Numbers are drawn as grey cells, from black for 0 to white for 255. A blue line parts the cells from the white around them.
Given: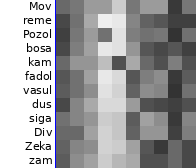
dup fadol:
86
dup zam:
80
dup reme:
64
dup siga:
133

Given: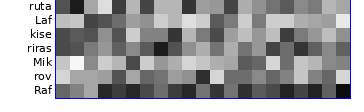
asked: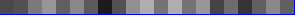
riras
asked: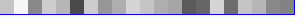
Mik

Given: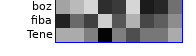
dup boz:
214
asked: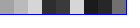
boz
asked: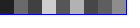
fiba

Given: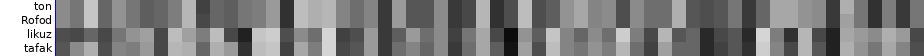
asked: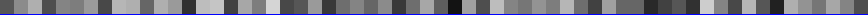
tafak
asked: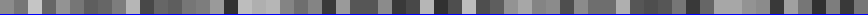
Rofod

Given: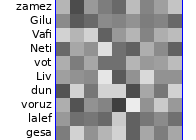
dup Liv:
146
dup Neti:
97
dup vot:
112

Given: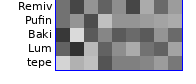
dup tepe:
128
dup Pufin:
148
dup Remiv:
70
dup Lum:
98
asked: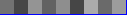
Remiv

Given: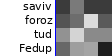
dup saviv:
59
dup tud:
138

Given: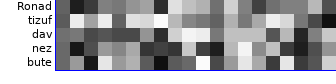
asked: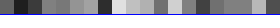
Ronad
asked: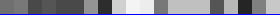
dav
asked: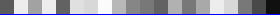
tizuf

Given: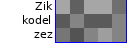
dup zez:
132
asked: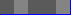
kodel
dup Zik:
166
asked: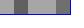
Zik

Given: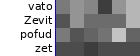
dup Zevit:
108
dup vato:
148
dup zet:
76
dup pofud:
100
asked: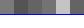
pofud

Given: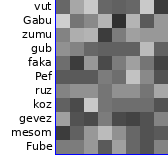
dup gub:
97
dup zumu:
152
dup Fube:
124
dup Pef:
90
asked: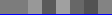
Fube

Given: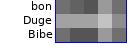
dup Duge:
162
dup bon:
112
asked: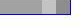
Duge
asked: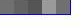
bon

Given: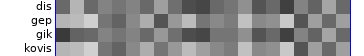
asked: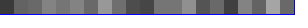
gik
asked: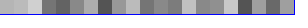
gep

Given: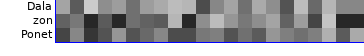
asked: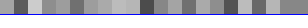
Dala
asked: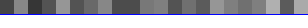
Ponet
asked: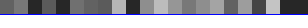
zon

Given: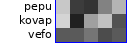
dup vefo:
90
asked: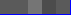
vefo

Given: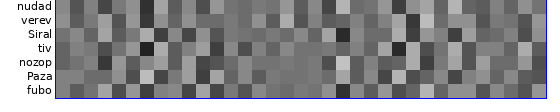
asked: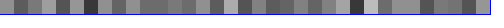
verev
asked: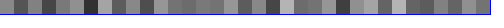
nudad

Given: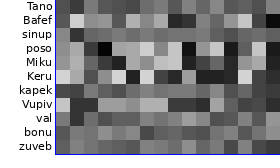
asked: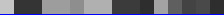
Vupiv
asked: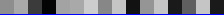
poso
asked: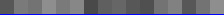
bonu

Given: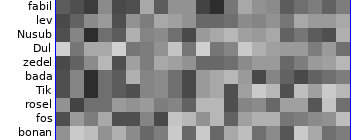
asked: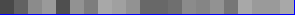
lev
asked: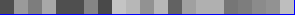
fos
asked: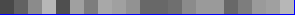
zedel
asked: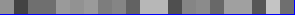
rosel

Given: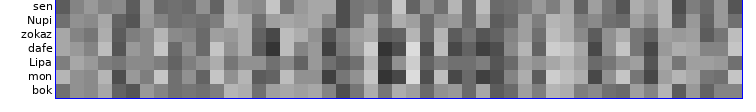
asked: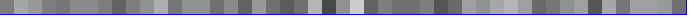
Lipa
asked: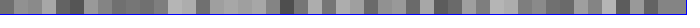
bok

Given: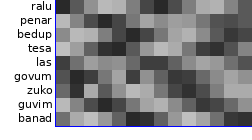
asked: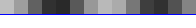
tesa
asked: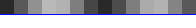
ralu
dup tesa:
49
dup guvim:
70

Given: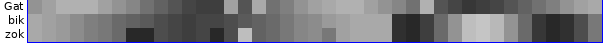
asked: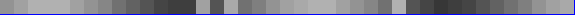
Gat
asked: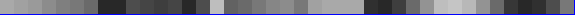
zok
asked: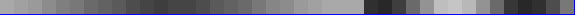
bik

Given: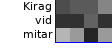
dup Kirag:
90
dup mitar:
154
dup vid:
49
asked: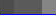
Kirag
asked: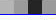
mitar

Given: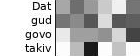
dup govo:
159
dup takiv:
252
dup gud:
87
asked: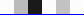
takiv

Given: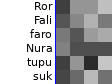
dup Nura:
78
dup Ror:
149

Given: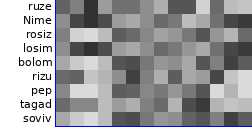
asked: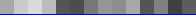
bolom
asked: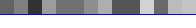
ruze
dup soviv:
85
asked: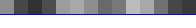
Nime
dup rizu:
196

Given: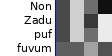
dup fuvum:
94
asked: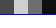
Non
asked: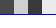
Zadu

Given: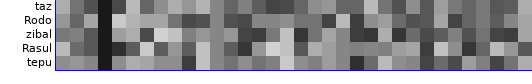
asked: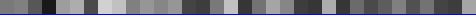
zibal
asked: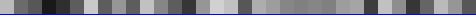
Rasul

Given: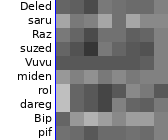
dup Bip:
158
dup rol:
88
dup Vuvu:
88
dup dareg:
101
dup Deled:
107
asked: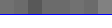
pif
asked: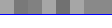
saru

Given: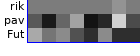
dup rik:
124
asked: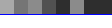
Fut
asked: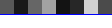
pav

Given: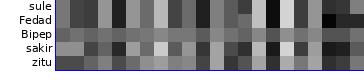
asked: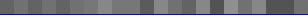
Bipep
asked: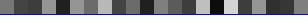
sule

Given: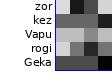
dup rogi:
116
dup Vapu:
189
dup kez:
102
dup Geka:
76
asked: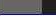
kez
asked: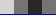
rogi

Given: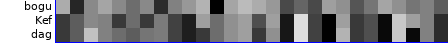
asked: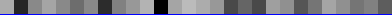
bogu
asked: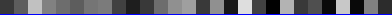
dag

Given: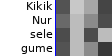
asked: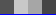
Kikik

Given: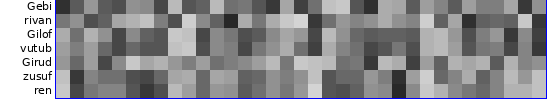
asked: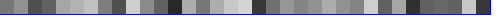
rivan
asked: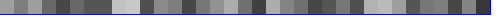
vutub
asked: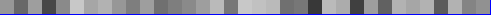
Girud
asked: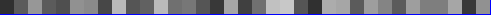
Gebi

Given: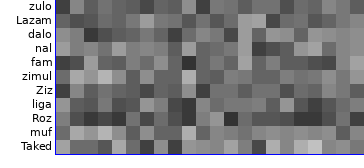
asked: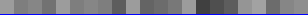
nal
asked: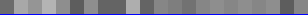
muf
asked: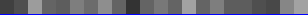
fam
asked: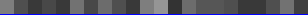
Roz
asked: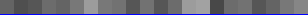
Lazam

